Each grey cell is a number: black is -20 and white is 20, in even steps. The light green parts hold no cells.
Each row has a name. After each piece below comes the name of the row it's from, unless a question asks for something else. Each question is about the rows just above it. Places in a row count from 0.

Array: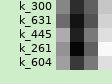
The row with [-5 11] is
k_300
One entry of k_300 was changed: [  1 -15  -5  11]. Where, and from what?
1, [-13]
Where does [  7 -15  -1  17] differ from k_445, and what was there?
3, [15]
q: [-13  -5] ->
k_300
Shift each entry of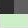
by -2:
[-15  -7]
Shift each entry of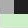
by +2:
[  9 -13]

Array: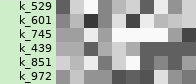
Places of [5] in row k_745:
0 1 3 8
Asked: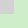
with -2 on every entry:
[11]
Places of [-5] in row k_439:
2 6 7 8 9
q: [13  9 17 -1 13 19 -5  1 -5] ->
k_851
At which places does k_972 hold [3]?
0 2 3 8

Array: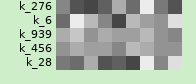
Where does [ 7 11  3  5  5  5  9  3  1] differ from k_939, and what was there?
3, [7]
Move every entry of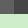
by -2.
[ -7 -11]
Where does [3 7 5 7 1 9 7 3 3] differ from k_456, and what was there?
3, [5]
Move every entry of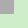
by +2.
[9]
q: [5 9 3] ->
k_939
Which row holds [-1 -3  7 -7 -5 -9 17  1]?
k_28

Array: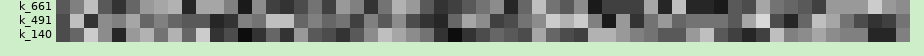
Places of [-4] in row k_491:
6 8 17 19 28 44 53
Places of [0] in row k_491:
4 7 13 18 22 38
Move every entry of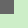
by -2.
[-6]
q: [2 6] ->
k_140

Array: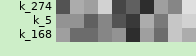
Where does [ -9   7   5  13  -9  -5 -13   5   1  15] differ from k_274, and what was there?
0, [-7]
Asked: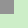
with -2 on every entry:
[1]

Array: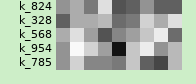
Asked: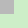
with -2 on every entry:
[7]
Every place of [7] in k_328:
1 2 7
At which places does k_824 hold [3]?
0 6

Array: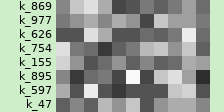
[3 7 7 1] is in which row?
k_47
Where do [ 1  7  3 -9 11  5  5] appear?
k_977
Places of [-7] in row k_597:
1 3 5 6 7 10
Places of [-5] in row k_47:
0 2
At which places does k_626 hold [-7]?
0 1 4 5
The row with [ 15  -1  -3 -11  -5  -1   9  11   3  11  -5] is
k_754
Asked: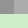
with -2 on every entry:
[1 5]

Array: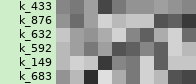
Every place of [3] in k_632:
2
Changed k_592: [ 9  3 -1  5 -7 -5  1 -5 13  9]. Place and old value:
1, [5]
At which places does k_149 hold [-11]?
3
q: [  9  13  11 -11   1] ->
k_149

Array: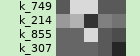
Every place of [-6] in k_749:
0 3 4
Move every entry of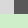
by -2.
[12 -8]
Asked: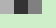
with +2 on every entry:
[ 10 -10   2]

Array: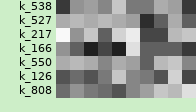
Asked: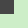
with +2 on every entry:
[-7]
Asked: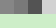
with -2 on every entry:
[-1 -3 -9 11]
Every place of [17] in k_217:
5
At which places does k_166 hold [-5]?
1 6 7 8
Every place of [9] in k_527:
1 3
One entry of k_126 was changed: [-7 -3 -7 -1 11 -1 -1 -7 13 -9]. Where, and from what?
5, [1]

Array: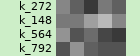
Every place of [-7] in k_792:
0 3 4
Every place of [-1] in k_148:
0 1

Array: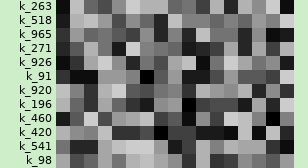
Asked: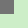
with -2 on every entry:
[-4]
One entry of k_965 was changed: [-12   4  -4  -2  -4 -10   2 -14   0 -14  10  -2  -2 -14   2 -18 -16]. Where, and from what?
4, [-6]
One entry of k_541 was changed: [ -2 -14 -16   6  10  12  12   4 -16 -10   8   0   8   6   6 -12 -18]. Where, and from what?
2, [-14]
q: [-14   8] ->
k_263
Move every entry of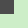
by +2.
[-6]
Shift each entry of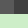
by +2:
[-4 -8]

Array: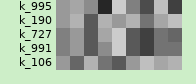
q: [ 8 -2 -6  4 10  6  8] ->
k_106
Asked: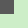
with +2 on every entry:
[-4]
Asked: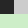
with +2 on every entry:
[-12  14]
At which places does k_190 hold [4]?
0 4

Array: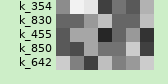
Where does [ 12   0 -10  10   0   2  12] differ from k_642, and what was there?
5, [4]
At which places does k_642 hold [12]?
0 6
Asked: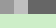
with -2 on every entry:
[ 2  8 -6 -6]
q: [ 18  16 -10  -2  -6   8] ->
k_354
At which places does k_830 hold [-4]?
0 1 4 5
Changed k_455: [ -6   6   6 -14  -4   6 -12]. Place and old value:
5, [4]
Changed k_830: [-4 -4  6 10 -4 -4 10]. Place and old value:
2, [4]

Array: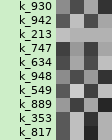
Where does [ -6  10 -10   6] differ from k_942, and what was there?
2, [-8]
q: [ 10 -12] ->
k_353
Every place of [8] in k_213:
1 2 3
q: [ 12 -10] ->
k_549
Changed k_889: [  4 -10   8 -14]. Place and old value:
2, [6]

